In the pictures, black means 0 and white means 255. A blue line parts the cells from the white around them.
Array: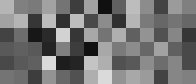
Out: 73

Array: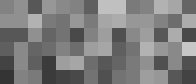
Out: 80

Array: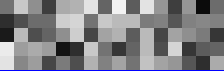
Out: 100

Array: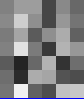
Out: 77

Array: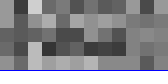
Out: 122
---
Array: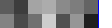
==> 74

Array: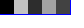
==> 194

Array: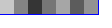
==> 132

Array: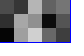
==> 159

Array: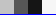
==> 86

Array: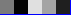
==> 3

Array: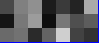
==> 114

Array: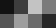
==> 158

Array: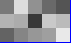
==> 133
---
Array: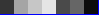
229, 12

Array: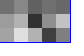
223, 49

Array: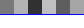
192, 49

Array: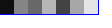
229, 15

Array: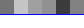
197, 59

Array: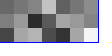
245, 43

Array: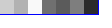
249, 43

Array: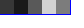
210, 25

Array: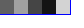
211, 20
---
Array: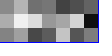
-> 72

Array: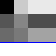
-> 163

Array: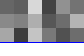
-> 196

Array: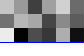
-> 77

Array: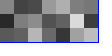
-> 182

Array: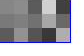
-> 84

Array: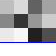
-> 32

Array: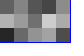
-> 147

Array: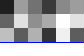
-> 177

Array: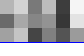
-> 69
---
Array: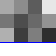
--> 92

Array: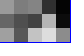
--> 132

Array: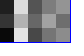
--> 84

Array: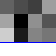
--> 62

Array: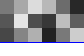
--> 220

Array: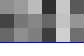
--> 187

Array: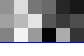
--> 118

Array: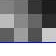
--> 51
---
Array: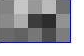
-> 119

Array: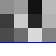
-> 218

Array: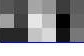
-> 196

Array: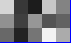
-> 117

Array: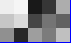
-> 158

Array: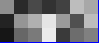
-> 122

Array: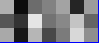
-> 182

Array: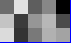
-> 121

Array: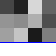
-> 26

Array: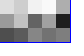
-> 134
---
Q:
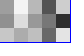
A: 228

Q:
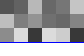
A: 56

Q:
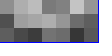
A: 88

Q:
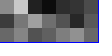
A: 104

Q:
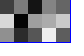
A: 93

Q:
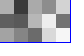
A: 246
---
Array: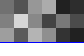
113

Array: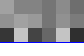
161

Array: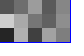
84

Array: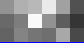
146

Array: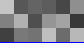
197

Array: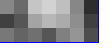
135
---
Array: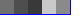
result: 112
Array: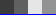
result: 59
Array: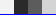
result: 242
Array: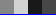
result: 134
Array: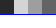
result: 41
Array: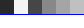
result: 41
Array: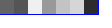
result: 99
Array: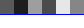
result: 89
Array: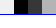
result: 240
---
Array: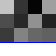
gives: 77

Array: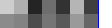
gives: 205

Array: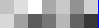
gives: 195

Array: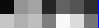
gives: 10

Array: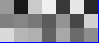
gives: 128

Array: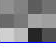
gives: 106

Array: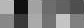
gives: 183

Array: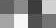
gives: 97
